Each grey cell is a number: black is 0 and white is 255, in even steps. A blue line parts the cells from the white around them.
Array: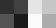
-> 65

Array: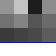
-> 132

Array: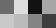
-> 221

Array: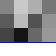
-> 187

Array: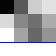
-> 136

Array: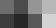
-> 75

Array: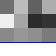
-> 165

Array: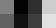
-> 3

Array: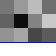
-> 13
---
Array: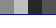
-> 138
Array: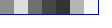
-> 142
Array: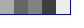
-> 171
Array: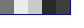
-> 118
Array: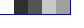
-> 251
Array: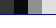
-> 53
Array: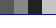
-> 89
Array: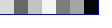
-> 217
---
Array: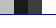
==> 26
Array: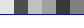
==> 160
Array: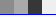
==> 170
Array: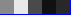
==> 74
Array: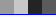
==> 199
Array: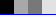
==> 168
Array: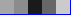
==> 26
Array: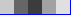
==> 60
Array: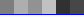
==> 193
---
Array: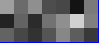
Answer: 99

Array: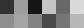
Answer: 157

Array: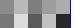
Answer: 185

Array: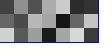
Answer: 74

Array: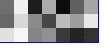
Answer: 216

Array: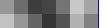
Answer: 108

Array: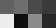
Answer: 110

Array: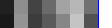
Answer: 142

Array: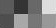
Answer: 52

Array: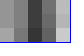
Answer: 128
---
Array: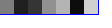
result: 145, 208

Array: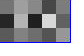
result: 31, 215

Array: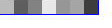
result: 232, 232

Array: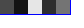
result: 230, 230

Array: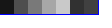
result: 167, 201

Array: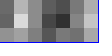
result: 70, 218

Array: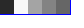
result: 164, 248
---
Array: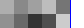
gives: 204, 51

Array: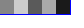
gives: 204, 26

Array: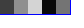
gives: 212, 9

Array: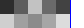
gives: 220, 45

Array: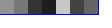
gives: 199, 29

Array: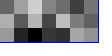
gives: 207, 1

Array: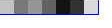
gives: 217, 18
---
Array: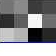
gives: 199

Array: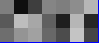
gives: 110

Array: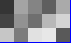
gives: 198

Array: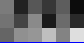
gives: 101

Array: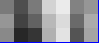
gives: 137

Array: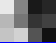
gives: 196

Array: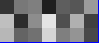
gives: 183
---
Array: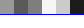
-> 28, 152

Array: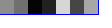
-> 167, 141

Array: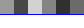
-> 107, 154

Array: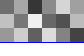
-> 160, 152

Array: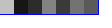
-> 90, 193

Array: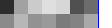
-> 108, 138

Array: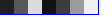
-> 240, 32

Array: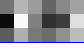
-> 162, 92

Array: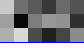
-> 83, 174

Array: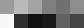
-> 141, 248
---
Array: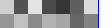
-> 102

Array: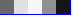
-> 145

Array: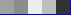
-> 190

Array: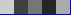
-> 37

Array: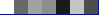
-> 196

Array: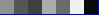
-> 240
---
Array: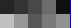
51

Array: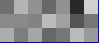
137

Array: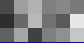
105

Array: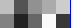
83

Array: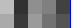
49

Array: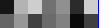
179
